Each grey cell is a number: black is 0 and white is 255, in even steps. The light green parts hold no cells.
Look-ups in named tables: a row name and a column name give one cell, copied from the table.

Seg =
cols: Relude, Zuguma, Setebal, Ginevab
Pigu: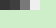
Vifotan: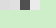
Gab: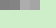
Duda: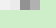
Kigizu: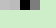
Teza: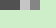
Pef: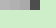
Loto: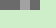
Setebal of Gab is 173
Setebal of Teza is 197
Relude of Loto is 107
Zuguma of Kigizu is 187
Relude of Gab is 129
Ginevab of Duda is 177
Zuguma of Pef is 177
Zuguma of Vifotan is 224
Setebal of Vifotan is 80
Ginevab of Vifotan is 235
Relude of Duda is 241
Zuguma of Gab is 132
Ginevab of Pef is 77
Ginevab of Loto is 106
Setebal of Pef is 170
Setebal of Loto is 162
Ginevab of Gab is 165
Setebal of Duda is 146
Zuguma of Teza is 81
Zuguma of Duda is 235
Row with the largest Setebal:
Teza

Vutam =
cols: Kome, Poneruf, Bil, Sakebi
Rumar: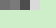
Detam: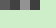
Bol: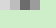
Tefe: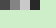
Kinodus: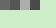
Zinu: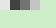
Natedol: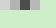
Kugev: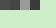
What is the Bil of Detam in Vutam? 147
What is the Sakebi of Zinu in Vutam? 196
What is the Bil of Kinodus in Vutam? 173
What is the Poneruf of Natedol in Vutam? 179
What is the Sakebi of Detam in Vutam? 62
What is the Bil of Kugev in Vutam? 154
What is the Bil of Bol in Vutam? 108
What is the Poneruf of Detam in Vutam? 65
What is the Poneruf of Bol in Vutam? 189

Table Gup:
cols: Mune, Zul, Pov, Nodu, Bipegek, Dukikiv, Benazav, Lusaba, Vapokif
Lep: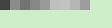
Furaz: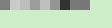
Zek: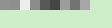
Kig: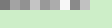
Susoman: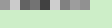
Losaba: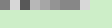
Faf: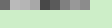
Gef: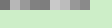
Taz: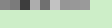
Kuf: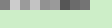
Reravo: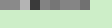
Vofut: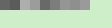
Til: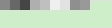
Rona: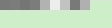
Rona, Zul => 124
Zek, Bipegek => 87
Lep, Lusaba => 182
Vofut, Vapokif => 154
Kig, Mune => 121
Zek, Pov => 238
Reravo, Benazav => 132
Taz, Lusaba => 152
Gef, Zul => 183
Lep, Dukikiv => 191
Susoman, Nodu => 115
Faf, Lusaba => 152
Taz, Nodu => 173
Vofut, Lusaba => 143
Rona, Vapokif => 176
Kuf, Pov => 155
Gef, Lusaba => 152
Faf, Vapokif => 140

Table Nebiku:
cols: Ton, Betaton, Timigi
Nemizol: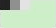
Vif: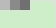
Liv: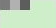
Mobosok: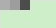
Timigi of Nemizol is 227
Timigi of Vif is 112
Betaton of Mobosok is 157
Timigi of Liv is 93
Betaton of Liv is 177
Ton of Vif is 186
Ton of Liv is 123
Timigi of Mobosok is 76
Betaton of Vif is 138
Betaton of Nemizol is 144
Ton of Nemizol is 35
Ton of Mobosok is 174

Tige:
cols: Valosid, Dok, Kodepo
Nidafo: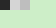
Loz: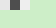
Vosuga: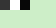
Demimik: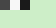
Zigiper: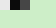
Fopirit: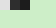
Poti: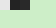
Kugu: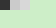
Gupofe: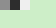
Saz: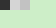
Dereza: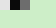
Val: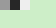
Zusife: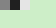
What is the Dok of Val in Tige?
39
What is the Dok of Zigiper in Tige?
11
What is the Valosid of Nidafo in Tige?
40
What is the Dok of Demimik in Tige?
247
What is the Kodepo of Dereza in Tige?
109
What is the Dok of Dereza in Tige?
10
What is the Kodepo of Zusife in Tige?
229
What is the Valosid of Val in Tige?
154
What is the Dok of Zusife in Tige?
32
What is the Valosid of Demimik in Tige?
70
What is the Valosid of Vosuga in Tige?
52
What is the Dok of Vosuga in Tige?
255
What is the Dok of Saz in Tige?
213

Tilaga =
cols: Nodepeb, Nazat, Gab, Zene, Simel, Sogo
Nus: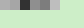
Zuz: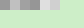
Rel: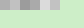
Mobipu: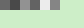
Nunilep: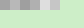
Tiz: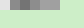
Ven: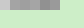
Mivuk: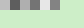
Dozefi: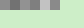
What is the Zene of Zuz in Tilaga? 150
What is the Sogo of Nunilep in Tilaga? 198
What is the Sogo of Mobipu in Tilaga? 133
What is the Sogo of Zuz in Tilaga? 208
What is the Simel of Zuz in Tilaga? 223
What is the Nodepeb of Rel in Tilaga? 177
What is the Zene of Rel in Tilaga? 170
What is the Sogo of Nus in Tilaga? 190
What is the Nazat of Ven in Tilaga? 164
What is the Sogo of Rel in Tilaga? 194
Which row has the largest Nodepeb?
Tiz

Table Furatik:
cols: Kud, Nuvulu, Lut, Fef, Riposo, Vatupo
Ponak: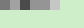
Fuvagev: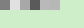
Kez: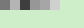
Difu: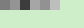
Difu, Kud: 125
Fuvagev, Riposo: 185
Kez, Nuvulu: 180
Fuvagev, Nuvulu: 225
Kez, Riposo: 166
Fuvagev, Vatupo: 183
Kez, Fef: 151
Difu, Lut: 60
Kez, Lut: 62
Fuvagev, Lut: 168
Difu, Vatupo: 190
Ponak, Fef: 148
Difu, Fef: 166
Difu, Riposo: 146
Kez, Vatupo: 208
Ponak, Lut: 75
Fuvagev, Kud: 127
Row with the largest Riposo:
Fuvagev

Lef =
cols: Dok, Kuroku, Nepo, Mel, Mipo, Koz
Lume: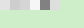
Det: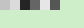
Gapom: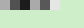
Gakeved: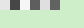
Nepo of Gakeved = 246
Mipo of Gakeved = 223
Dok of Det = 195
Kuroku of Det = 219
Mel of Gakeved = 94
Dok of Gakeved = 230
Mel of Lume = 246
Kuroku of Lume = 206
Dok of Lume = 227
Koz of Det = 86
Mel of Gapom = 170
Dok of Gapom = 173
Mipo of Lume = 129
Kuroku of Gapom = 81
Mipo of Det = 230
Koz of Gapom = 230
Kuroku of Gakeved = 71

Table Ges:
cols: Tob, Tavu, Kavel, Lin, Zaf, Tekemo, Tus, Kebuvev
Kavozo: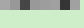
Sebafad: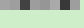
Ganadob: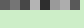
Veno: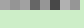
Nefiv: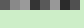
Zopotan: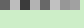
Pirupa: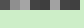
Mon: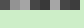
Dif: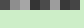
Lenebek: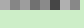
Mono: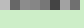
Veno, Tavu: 149
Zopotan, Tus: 151
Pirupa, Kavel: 165
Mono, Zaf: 119
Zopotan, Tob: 99
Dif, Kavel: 166
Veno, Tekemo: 72
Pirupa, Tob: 80
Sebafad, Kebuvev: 158

